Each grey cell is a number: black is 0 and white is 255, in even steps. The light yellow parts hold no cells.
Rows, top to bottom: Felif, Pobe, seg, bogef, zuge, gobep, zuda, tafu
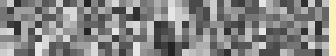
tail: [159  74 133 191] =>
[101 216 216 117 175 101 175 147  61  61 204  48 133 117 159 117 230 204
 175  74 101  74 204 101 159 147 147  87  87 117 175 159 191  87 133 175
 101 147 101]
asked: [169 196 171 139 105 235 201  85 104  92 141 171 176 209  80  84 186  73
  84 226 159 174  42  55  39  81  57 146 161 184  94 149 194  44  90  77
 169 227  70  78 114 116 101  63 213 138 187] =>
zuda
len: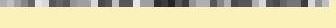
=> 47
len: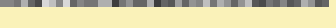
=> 47
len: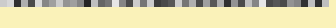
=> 47
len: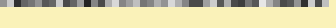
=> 47

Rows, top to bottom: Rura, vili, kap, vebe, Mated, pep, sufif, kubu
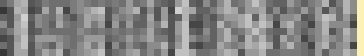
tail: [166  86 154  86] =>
[ 98 179  98  86 111  86 123 154 154 166 193  98 179 139  98 139 139 154
  86  98 154 193 179 111 154  98]
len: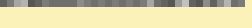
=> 35
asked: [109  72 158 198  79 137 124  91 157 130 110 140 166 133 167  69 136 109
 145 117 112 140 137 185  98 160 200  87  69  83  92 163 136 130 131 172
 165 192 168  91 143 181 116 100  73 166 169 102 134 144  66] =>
sufif

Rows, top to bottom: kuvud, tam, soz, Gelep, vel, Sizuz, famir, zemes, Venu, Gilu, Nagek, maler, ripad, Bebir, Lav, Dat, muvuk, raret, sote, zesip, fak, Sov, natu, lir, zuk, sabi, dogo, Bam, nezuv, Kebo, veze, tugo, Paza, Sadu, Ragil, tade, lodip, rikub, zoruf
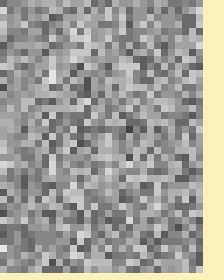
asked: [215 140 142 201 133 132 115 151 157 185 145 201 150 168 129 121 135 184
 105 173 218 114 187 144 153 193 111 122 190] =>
Gelep
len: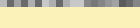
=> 20
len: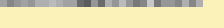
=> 29
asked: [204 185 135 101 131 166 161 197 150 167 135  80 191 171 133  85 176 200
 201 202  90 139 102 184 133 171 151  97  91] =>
Gilu

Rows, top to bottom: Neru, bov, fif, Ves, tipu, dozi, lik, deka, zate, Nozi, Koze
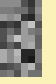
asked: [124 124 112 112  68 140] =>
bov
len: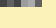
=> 6
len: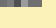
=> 6
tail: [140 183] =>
[ 38  38 124]
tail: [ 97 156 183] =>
[97]
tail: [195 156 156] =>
[97]

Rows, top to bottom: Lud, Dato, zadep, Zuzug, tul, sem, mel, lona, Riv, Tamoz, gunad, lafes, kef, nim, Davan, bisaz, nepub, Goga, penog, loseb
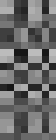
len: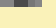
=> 6
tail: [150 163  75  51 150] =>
[150  51 150]
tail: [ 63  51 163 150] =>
[ 51 163]
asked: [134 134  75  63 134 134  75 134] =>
nepub

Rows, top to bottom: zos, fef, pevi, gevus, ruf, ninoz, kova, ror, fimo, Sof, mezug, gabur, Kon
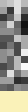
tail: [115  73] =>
[169]
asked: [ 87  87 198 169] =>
ninoz
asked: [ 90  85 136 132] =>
Kon

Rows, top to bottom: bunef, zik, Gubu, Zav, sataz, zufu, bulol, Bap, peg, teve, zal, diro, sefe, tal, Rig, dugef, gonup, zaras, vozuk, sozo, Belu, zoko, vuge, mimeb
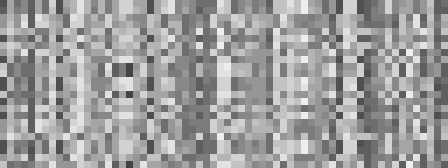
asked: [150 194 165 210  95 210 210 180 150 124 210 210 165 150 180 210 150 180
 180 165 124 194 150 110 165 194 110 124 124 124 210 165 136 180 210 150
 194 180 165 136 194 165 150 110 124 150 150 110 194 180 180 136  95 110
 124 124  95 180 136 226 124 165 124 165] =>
dugef
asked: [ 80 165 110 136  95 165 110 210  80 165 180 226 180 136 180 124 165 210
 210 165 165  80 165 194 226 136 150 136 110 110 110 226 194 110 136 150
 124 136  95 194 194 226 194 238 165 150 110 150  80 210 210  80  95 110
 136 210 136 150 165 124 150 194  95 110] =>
bunef
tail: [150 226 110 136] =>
[238 124 165 136 194 180 136 110 226 136 165 180 180 124 124 210 110 165
 226 165 194 194 150 124 194 150 194 150 194 226 194 110 194]
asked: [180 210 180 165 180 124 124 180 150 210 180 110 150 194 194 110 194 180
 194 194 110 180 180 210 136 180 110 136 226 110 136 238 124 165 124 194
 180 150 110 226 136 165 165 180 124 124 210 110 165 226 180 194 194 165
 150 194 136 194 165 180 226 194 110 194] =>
sataz
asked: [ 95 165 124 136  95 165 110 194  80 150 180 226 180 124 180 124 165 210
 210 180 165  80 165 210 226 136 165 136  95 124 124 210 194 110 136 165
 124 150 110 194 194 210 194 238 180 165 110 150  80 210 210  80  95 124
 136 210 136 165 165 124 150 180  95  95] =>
zik
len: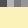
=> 4
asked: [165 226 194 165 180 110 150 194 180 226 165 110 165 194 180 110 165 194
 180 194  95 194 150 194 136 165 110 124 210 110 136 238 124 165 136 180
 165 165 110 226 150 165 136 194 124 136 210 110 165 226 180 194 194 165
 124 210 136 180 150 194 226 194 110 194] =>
sozo

